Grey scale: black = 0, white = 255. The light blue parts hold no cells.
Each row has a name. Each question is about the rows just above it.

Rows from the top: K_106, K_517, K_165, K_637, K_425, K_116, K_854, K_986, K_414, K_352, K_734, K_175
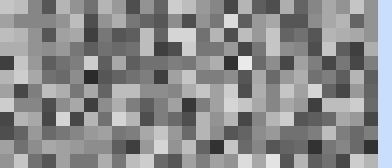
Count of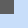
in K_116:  2
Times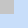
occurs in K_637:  2
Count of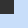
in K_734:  3
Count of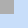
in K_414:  0
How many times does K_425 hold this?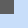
3

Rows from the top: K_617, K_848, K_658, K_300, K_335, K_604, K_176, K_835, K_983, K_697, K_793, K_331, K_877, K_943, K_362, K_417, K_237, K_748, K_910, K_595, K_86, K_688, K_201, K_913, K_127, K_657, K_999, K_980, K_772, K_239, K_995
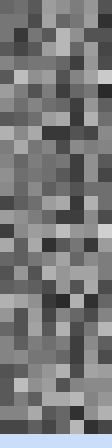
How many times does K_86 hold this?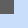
2
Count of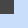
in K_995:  4

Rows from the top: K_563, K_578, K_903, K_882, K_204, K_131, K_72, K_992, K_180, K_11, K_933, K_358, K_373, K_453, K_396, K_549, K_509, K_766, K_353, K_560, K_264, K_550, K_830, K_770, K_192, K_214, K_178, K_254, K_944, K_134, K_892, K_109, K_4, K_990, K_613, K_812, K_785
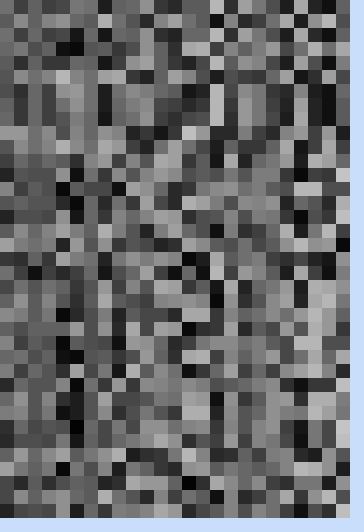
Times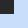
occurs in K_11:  3
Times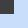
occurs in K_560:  6
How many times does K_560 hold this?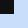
4
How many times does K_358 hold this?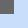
4
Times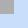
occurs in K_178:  1

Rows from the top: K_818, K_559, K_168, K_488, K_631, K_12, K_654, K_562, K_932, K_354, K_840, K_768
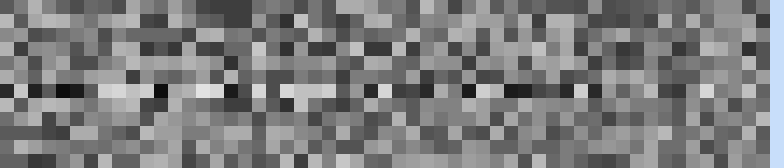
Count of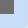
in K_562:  3
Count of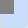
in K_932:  8
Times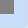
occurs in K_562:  5
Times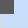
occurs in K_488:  1
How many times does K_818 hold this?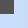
5
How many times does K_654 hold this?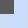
3

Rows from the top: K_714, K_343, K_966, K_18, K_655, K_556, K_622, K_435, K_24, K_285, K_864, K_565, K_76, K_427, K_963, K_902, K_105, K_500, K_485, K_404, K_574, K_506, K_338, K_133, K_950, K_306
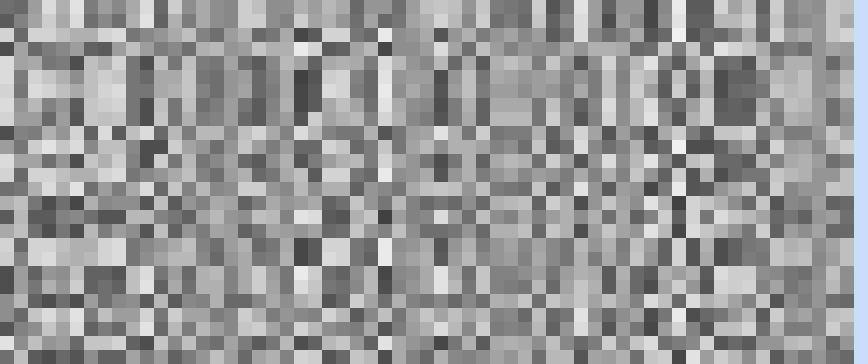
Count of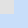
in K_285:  1
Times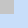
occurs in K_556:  4
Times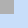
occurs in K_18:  5
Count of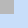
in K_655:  5
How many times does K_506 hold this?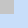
4
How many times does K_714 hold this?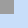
5
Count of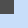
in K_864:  4

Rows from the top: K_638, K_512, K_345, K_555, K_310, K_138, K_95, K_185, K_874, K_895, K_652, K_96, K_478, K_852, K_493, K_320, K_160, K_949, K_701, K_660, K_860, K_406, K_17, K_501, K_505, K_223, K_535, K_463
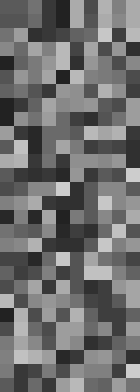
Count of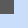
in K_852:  3
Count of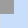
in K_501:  3
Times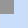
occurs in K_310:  2
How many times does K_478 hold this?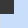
3

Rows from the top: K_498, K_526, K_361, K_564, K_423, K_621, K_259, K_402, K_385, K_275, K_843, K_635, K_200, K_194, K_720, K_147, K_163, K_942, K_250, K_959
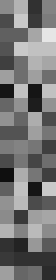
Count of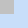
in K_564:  2
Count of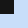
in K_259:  2
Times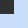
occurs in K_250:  3
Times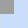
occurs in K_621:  2
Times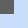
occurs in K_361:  2
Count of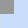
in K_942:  1

